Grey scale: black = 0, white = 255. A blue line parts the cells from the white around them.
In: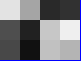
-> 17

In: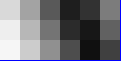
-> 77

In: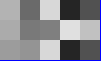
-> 216

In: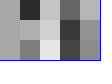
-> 231

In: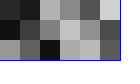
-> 171

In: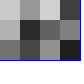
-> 70

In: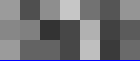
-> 191

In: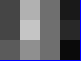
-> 143

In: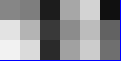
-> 161
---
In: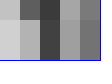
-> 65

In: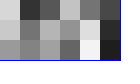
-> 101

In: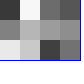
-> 201

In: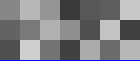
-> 171

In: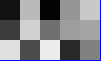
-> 236

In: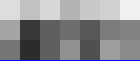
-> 80

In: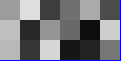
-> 22

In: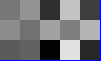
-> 3
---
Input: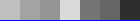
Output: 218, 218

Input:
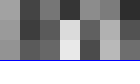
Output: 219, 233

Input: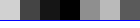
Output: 1, 209

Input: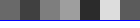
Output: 158, 221

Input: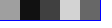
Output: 64, 211

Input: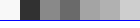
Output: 106, 248

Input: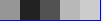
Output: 82, 204

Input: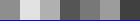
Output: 85, 226
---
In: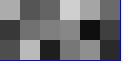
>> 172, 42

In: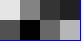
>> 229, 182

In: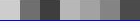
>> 205, 75

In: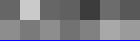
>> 102, 155

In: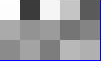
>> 253, 176

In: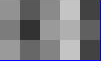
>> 146, 66
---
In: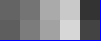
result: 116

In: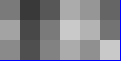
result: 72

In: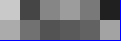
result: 69

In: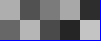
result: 81

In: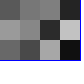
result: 135

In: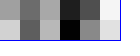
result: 108

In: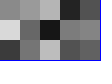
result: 103

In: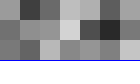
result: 143

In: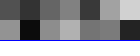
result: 51
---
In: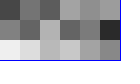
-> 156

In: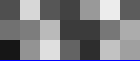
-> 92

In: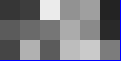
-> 35

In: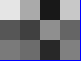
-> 200

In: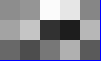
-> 134

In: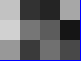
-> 167
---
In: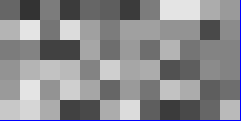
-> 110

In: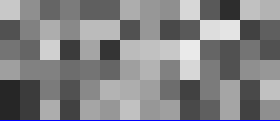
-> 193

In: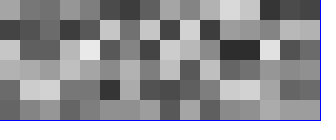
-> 107

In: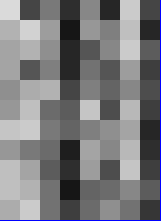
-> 92

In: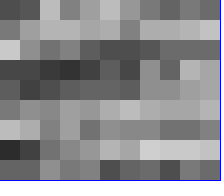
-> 194

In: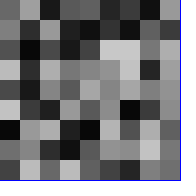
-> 119
